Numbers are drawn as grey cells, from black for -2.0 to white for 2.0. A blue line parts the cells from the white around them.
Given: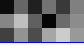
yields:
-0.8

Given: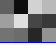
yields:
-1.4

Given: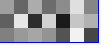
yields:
0.6

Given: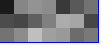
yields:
1.0

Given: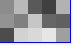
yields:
1.4

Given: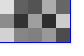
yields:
0.0

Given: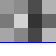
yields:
-0.9

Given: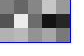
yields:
0.3

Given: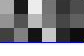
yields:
-1.7

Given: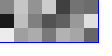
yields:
0.7
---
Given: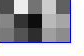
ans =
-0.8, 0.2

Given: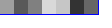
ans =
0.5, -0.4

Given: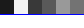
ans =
-1.6, -0.2

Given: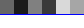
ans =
-0.4, 0.6

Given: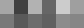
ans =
0.6, 0.1

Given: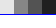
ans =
1.6, -1.5
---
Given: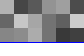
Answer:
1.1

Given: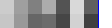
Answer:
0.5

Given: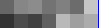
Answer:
0.1

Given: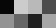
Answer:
1.2

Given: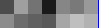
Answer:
0.5

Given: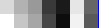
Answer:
0.8

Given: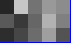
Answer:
-1.1

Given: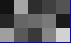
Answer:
-0.4
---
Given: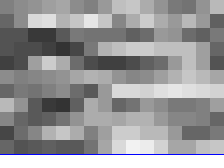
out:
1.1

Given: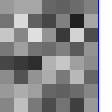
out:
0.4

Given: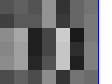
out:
-0.3

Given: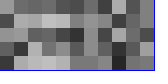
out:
-0.1

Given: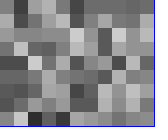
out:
0.2

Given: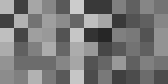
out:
-0.8

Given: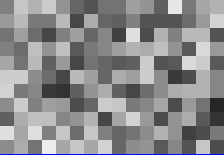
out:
-0.8
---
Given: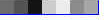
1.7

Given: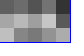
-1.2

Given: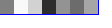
0.3

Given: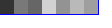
0.3

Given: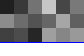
-0.9

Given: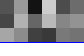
-0.8
